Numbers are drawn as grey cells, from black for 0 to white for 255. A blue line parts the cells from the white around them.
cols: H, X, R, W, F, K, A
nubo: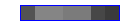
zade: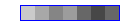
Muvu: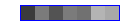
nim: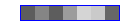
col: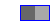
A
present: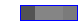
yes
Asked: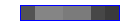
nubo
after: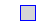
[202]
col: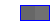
F
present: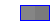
yes

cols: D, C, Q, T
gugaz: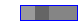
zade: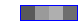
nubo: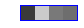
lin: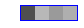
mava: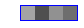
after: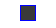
[203]
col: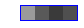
D
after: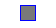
[110]
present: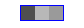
yes

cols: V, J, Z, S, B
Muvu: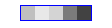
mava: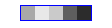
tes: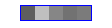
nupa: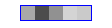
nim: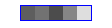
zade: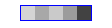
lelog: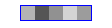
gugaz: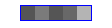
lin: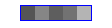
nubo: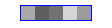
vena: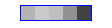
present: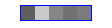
no
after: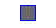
[180]
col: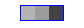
B

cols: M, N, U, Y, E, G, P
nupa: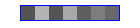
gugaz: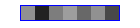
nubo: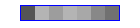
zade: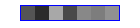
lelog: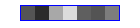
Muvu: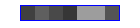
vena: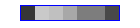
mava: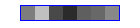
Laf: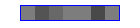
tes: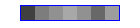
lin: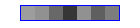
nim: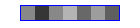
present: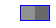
yes
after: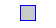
[192]

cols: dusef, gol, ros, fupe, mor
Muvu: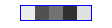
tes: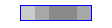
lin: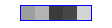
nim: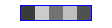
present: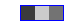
yes
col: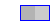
gol

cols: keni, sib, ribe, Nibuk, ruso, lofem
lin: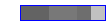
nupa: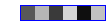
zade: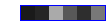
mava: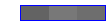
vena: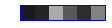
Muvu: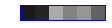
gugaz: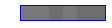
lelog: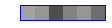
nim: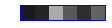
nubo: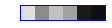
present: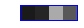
yes
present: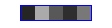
yes
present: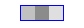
no
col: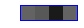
keni
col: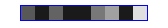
keni
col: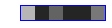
sib
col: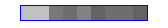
lofem

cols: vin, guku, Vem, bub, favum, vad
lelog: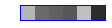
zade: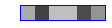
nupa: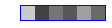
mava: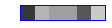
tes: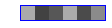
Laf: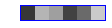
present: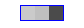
no
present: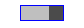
yes
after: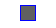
[87]
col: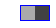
bub
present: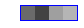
no
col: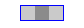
vad

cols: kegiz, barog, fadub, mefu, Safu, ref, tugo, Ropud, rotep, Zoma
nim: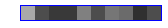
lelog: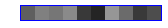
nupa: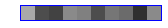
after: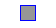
[107]
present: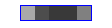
yes
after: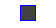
[138]
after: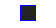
[150]
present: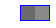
no
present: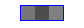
no
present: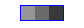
yes

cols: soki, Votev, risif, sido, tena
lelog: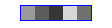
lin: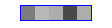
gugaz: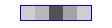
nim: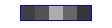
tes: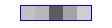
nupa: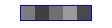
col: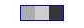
tena
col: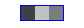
soki
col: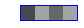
sido
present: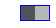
no
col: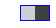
soki

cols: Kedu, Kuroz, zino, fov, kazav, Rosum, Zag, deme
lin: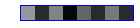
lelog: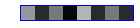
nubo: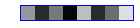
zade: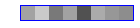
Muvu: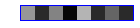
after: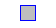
[42]
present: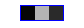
yes
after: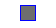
[223]
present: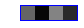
no
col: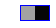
fov

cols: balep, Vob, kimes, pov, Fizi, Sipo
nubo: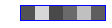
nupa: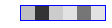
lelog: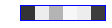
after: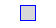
[73]
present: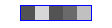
no
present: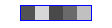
yes
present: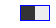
yes

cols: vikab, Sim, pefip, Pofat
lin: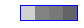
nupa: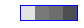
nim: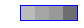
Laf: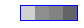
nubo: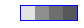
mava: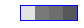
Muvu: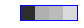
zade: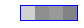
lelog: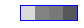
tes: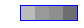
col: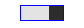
vikab
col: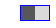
Pofat
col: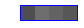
Pofat
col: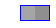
Sim
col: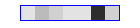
vikab
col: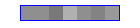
Sim
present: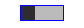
no

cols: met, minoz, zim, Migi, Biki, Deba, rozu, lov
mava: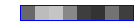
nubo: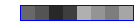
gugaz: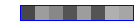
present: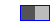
no
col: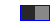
zim

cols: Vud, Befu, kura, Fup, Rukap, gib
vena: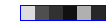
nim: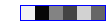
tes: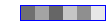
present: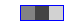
yes
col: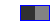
kura
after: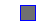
[164]
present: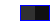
yes
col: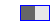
gib

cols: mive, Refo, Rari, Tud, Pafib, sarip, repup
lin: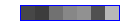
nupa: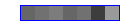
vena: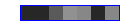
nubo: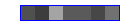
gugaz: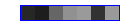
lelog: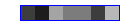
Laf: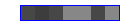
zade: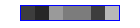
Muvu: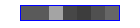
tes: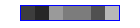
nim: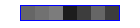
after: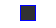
[154]
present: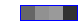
yes

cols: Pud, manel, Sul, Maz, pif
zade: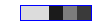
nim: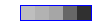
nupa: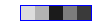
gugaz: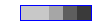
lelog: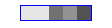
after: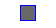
[48]
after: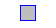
[178]
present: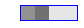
no
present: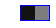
no
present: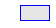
yes
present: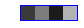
no
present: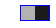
yes

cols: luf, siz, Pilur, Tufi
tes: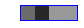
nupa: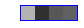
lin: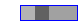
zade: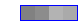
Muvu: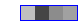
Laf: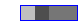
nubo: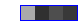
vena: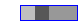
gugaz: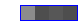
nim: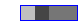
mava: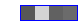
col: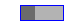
luf
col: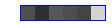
siz
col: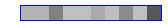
luf
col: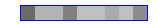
luf

